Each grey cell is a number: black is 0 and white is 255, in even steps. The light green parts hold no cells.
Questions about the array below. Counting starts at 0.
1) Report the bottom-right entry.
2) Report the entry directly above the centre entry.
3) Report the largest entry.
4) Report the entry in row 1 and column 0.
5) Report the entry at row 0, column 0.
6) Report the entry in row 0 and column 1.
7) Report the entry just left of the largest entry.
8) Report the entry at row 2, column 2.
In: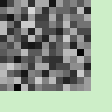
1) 157
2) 35
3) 215
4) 115
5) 22
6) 75
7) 90
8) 115

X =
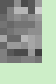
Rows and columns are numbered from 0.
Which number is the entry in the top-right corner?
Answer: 154
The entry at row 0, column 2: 142
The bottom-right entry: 116
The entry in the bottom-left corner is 128
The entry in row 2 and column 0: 104
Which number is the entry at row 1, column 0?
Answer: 88
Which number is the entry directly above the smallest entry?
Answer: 154
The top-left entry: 88
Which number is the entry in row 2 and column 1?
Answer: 128
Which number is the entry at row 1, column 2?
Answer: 182

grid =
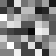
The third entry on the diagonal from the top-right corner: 130
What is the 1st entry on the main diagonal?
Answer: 114
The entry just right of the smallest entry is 240
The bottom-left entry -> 130
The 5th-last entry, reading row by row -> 68
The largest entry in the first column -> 255
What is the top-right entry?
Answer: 25
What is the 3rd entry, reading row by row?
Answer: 225
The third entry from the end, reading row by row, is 240
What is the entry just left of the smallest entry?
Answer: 52
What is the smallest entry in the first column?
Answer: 52
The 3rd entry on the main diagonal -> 201
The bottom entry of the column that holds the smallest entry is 68
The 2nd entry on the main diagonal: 114
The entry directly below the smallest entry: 98
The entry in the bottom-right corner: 173

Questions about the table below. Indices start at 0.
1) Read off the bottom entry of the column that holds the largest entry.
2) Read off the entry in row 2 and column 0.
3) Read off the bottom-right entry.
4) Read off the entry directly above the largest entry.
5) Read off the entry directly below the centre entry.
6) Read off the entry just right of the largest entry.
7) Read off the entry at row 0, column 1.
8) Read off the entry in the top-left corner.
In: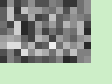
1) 97
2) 97
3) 143
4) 66
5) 157
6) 113
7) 143
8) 54

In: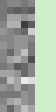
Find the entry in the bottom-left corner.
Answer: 148
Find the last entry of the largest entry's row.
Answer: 219
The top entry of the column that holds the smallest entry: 120
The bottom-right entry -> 163
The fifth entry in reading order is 134
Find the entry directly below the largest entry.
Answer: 120
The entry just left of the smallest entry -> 177
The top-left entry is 120
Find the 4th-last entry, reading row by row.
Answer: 105
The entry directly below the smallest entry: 105
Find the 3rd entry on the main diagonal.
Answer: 163
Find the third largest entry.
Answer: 205
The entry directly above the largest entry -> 105
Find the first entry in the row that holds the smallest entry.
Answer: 134
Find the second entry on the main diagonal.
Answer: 105
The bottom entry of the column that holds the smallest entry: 190
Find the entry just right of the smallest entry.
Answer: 93
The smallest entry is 62
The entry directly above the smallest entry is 148

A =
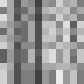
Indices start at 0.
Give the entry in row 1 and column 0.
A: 125
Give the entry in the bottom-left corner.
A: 208
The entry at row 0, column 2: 81
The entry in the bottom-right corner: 125
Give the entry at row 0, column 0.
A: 221
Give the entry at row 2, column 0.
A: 221
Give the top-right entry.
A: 125
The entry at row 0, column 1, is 167
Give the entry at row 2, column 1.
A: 167

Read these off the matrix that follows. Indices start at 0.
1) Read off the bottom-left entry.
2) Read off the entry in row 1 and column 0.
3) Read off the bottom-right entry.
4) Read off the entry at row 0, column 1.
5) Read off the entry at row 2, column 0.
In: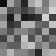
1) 133
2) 165
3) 180
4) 165
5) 120

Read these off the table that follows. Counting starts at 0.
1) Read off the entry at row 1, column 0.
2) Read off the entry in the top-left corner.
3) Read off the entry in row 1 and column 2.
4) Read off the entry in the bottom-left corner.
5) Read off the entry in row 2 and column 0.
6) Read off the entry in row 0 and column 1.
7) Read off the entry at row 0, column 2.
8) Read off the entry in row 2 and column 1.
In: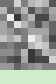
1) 182
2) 113
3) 128
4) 152
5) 128
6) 113
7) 211
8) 238

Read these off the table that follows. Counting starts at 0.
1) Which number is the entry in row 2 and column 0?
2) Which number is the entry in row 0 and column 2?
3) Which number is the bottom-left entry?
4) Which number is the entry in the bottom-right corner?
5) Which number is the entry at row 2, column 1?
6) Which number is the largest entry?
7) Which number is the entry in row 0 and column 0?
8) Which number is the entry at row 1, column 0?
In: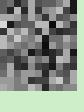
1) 169
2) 40
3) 169
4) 138
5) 169
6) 215
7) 95
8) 95
